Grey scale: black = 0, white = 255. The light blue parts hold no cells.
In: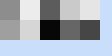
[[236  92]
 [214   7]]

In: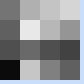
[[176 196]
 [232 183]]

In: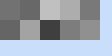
[[104 192]
 [163  63]]

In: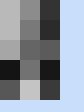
[[140  51]
 [121  43]]

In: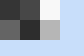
[[ 71 248]
 [ 45 182]]

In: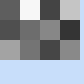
[[247  68]
 [109 135]]

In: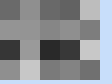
[[143 105]
 [148 134]]
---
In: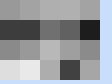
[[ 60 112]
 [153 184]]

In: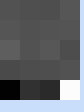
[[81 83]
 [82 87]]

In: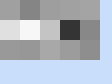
[[247 196]
 [151 168]]

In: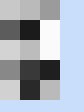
[[ 27 251]
 [188 250]]

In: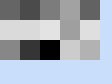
[[218 227]
 [ 53   1]]

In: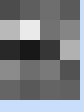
[[234 114]
 [ 24  54]]

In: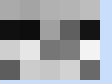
[[ 13 160]
 [230 118]]

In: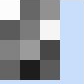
[[123 245]
 [155  71]]
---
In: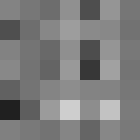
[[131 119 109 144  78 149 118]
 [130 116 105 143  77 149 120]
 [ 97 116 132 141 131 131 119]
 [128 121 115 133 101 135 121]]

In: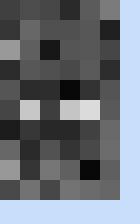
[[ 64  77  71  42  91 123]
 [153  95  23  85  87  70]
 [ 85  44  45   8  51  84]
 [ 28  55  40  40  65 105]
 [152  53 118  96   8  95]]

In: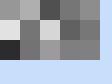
[[151 175  80 118 141]
 [ 44 115 155 127 128]]

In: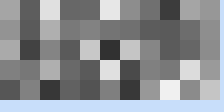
[[165  93 224 103 104 231 141 112  60 165 151]
 [170  66 132  90 200  49 197 134  91 102 140]
 [ 86 129  55  97  83 127  56 152 240 139 197]]

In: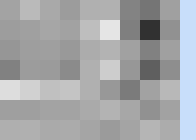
[[163 186 169 156 176 177 131 117 160]
 [150 158 159 153 172 179 161 129 160]
 [221 209 192 196 176 152 123 162 184]
 [175 176 170 171 165 155 164 181 172]]

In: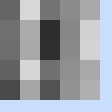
[[101 215 115 140 169]
 [109 169  47 138 211]
 [ 74 166  82 147 175]]
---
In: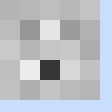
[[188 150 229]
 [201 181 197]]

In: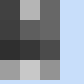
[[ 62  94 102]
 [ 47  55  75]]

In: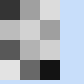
[[188 210 159]
 [ 88 179 208]]

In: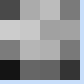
[[204 200 161]
 [124 181 176]]

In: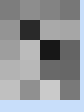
[[148  41 169]
 [158 187  23]]

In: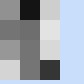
[[116 110 227]
 [151 116 216]]
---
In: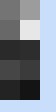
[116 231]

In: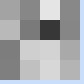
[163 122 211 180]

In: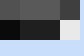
[81 31]

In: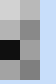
[210 137]

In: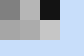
[128 172]

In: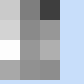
[202 138 175]

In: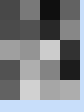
[ 72  81 204  28]

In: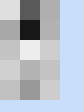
[223  23 206]
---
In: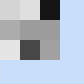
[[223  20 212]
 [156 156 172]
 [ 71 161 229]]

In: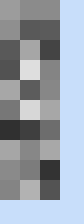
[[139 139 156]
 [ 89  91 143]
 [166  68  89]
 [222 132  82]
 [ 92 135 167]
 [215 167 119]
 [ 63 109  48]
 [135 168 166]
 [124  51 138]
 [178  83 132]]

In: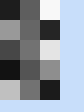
[[ 94 248  29]
 [102  37 153]
 [114 228  71]
 [ 84 142  18]
 [114  27 192]]

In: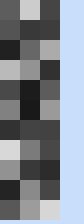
[[204  69  93]
 [ 57  61  84]
 [103 171  33]
 [147  49 186]
 [ 28  92  73]
 [ 25 154 129]
 [ 67  66  50]
 [123  72 216]
 [ 57  44 146]
 [138  70  36]
 [156 214  88]]

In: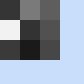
[[122  94  53]
 [ 51  81 242]
 [ 26  71  58]]

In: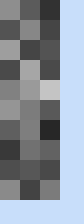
[[ 91  50 142]
 [135  69  83]
 [ 69  83 158]
 [166  74  74]
 [154 196 129]
 [124  89 149]
 [126  39  95]
 [113  98  57]
 [ 87  73  78]
 [ 67 123 138]]
